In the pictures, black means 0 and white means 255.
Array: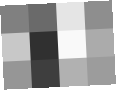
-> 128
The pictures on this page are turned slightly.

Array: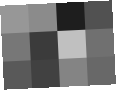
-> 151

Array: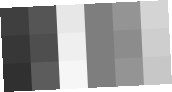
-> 63

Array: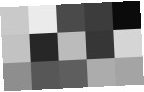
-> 201

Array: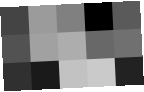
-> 68

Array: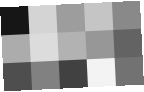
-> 22

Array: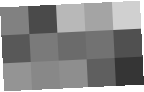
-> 129

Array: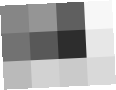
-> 134

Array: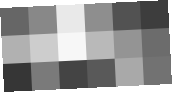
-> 102
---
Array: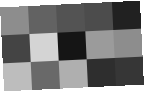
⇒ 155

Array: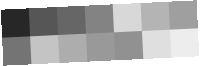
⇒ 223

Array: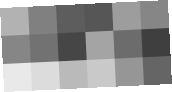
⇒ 108

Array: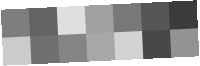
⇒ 72

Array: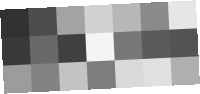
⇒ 91

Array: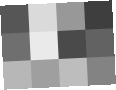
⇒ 74

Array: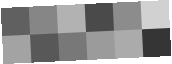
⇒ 171

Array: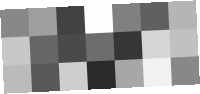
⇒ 214

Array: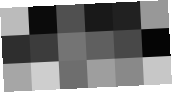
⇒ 72

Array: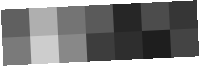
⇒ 30
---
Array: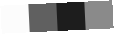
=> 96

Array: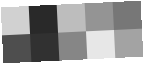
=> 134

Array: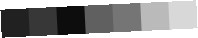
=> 117

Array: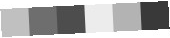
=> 236

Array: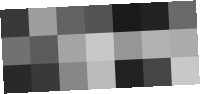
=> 34

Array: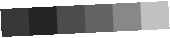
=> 99

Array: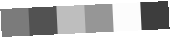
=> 150
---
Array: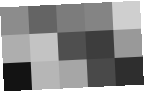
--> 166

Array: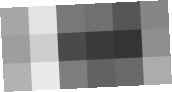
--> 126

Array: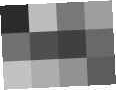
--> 146

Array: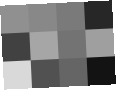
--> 101

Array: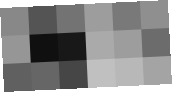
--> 70

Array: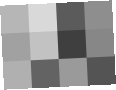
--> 154

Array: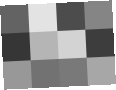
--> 121

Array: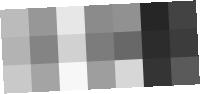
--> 247
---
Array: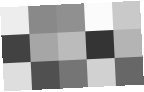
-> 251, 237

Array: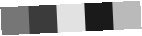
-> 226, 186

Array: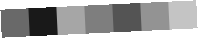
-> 196, 166

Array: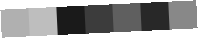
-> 190, 176

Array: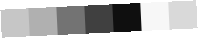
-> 247, 217

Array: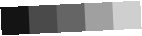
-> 207, 160

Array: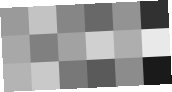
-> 233, 208

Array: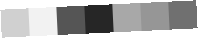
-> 242, 208

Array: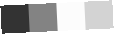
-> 252, 211
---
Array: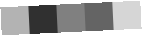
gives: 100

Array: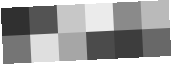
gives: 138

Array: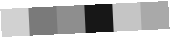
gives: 197

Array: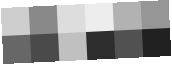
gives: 178

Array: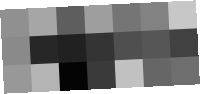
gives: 130

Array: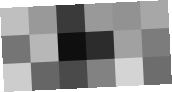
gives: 146

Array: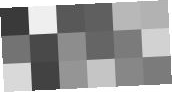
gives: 184

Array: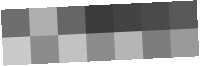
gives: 74
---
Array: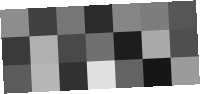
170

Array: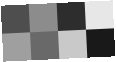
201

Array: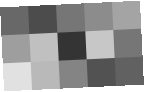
199

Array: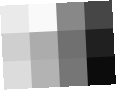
112

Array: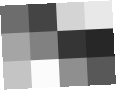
53

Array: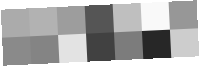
39

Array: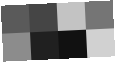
17
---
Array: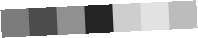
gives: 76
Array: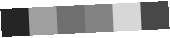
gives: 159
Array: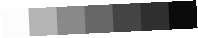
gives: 180
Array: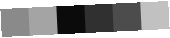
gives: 164
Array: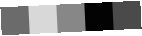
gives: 216
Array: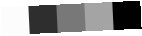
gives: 46
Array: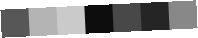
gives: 180
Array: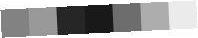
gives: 153
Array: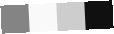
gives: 249
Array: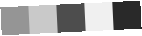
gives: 201
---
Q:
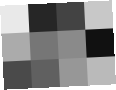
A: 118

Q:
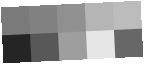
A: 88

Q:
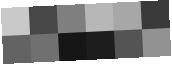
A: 112

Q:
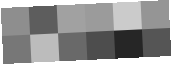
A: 188

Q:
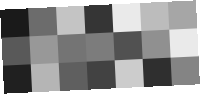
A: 152

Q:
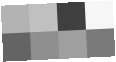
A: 143

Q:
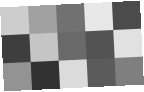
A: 197
